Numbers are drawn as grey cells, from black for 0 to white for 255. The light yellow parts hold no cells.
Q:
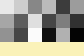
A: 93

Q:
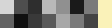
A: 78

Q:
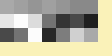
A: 252

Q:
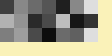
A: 147

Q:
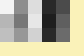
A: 119

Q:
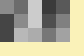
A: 139
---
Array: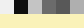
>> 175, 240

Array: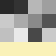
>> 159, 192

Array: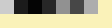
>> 173, 204

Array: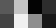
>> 45, 67

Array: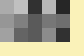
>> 38, 161

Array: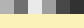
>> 50, 179

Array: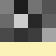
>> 83, 73

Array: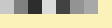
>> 168, 200
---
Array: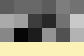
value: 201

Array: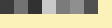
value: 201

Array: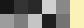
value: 208

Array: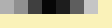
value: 197

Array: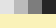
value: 227

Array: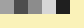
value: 214
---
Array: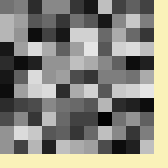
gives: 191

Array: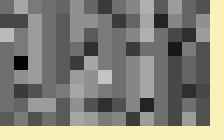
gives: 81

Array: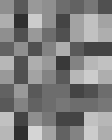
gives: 174

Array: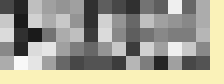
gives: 83

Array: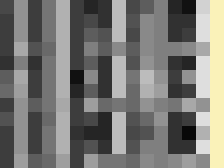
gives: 137

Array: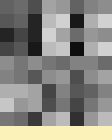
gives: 187

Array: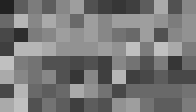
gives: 124
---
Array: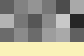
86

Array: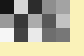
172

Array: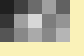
215

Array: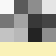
56

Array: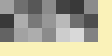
121

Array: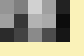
179

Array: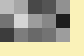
157

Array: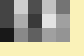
57

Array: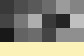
174

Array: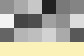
78
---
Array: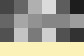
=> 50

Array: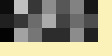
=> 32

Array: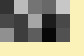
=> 81

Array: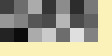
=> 130

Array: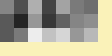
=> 184

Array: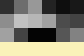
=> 130
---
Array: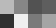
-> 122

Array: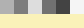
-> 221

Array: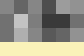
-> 134

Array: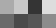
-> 86

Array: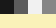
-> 241

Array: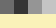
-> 149

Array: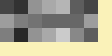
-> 147

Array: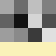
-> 58
